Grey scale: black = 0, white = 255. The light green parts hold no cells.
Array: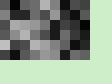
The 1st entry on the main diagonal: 88
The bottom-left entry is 65
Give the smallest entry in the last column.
5
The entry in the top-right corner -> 65
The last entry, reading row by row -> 97
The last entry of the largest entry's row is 38
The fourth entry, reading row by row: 108
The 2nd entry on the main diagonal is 38
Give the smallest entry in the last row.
15
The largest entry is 191
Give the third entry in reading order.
97
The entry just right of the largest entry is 65

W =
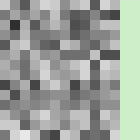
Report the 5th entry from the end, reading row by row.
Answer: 183
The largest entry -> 232
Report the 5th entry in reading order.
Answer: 212
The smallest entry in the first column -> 69
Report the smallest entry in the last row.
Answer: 69
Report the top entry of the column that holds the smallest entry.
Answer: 143
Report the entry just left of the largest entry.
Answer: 212
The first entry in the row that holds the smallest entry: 165
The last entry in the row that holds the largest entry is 212
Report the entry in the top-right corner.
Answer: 183
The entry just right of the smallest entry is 174
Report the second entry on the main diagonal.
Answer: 165
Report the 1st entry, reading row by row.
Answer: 203
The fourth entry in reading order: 174
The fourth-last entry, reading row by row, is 99
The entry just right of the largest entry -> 193
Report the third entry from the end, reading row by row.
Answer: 111
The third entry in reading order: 89
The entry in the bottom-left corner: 121
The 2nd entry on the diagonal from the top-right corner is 89
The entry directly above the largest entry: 99
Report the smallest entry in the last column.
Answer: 69

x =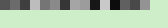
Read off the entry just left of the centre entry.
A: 54
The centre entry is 165
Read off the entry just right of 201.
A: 12
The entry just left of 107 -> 84

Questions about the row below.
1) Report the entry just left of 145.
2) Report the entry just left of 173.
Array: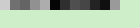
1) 100
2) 145

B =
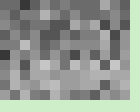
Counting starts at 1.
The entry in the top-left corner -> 107
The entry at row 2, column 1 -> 125
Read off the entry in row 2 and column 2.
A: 95
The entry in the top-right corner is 95
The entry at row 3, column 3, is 95
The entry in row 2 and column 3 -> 125
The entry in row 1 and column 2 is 107
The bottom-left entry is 157
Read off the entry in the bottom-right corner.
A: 157
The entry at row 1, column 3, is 55
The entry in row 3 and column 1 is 137
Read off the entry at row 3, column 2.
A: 116
